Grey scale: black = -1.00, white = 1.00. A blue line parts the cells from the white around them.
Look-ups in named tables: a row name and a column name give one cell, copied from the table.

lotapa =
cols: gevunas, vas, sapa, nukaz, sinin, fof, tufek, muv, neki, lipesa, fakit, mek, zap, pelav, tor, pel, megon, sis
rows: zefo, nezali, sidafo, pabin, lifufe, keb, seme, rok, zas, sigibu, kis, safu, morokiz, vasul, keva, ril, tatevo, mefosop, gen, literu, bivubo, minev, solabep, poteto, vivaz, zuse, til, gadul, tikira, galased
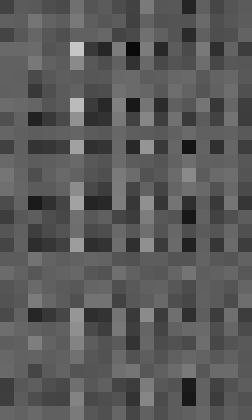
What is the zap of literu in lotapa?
-0.21
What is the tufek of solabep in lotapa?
-0.64
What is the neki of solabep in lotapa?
-0.09
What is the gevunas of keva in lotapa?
-0.40
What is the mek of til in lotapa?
-0.25
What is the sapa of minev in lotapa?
-0.03
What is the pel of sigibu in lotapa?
-0.25
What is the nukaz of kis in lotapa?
-0.58
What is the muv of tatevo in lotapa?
-0.39
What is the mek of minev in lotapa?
-0.18
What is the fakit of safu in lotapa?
-0.29
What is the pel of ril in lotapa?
-0.48
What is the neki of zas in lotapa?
-0.05

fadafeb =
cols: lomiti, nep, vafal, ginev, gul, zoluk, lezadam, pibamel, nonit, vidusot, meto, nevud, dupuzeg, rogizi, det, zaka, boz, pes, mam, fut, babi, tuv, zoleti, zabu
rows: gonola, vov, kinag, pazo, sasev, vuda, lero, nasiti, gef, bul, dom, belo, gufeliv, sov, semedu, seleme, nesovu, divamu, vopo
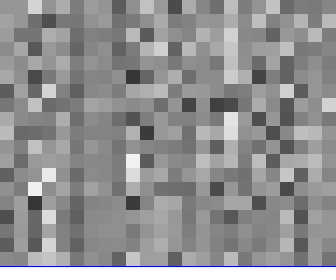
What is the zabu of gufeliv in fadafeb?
0.04
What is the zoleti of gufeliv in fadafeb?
0.35
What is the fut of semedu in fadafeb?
0.07
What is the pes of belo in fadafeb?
-0.03
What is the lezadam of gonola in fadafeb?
0.22
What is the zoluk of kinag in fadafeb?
-0.14
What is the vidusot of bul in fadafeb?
0.39
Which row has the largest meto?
gonola

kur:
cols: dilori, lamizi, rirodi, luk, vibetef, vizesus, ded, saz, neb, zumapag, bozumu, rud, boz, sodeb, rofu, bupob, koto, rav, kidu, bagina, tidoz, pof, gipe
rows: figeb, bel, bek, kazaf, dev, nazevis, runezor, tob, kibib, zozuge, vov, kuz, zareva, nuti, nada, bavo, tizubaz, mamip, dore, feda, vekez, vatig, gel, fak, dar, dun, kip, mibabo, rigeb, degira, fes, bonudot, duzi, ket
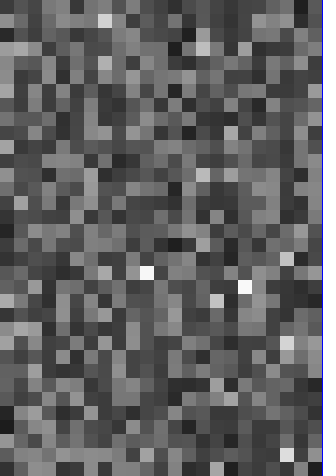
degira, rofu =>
-0.31
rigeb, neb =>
-0.07
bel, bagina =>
0.02
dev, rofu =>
-0.42
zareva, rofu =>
0.46
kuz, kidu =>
-0.45
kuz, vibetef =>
0.05
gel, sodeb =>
-0.49
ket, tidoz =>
-0.56
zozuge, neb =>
-0.41
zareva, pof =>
-0.64
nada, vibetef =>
-0.55
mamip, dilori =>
-0.52
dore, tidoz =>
0.52
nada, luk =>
-0.04
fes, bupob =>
-0.51

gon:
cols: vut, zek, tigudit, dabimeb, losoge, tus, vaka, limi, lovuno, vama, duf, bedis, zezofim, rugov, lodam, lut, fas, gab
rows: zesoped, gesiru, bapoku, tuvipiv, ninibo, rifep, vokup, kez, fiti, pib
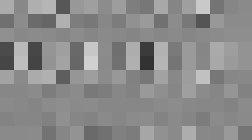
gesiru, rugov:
-0.06
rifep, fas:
0.06
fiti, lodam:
-0.03
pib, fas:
0.20
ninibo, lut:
0.32
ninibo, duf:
-0.61
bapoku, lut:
0.09
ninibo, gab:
0.15
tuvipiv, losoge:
0.25
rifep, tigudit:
0.34
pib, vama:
-0.03
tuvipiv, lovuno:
-0.13
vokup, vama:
0.02
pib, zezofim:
0.08
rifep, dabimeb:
0.38
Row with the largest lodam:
zesoped

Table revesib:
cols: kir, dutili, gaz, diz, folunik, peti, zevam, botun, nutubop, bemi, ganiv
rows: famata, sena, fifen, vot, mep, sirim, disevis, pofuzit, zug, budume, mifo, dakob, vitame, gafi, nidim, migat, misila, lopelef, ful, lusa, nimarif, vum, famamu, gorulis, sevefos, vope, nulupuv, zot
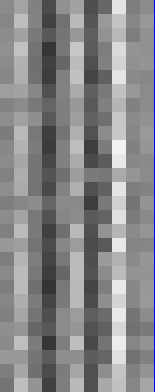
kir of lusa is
0.08
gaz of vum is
-0.03
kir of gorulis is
0.12
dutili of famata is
0.28
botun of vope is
-0.21
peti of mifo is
0.48
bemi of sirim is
0.08
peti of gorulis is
0.18
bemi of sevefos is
0.05
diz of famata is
-0.41
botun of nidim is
-0.05
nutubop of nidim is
0.63
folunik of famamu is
0.09
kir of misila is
0.00
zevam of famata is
-0.39
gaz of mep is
-0.12
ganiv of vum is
0.20
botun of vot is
-0.02
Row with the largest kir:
disevis

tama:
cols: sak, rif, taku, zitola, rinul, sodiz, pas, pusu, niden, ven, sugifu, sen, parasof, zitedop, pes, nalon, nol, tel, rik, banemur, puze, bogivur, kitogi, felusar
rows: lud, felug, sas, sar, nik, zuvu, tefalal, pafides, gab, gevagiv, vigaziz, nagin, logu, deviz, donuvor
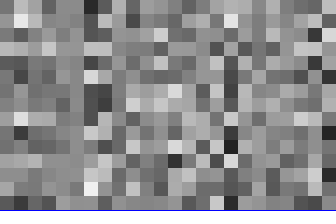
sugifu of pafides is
0.34
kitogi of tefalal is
-0.06
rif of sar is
0.37
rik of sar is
-0.08
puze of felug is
0.05
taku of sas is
0.02
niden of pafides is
-0.05
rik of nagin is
0.15
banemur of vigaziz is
-0.02

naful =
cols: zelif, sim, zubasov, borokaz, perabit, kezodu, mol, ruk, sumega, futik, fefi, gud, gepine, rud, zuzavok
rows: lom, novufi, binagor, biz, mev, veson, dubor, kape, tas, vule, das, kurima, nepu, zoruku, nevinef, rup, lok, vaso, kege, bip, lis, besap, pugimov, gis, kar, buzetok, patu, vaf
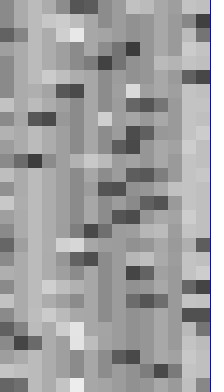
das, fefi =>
0.18
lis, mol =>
0.31
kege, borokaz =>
0.35
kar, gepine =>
0.21
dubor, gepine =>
0.25
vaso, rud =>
0.37
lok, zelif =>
0.08
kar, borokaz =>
0.35
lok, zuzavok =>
0.50
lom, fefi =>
0.47
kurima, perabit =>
0.25
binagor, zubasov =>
0.47
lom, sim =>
0.34
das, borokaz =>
0.35
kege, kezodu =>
-0.23
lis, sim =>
0.34
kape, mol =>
0.31

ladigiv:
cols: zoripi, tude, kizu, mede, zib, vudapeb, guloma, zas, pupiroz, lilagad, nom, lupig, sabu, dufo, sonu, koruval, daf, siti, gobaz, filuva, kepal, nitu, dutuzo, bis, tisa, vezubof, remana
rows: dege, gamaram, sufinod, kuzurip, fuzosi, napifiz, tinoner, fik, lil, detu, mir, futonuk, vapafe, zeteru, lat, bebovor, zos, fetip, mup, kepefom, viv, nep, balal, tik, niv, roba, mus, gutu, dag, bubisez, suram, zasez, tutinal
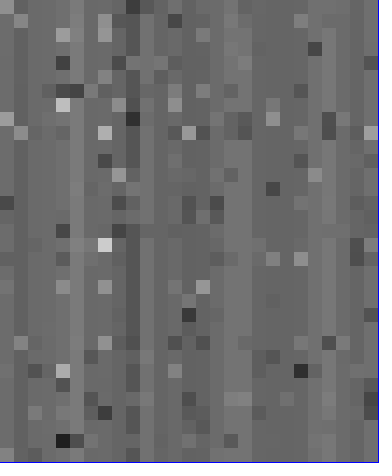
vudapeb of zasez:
-0.39
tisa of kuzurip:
-0.16
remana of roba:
-0.13
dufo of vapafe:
-0.19
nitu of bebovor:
-0.20
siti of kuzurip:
-0.10
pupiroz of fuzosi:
-0.41
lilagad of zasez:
-0.21
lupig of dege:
-0.22
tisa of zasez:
-0.16
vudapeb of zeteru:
-0.02
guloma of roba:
-0.32
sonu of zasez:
-0.21
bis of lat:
-0.06
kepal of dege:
-0.21

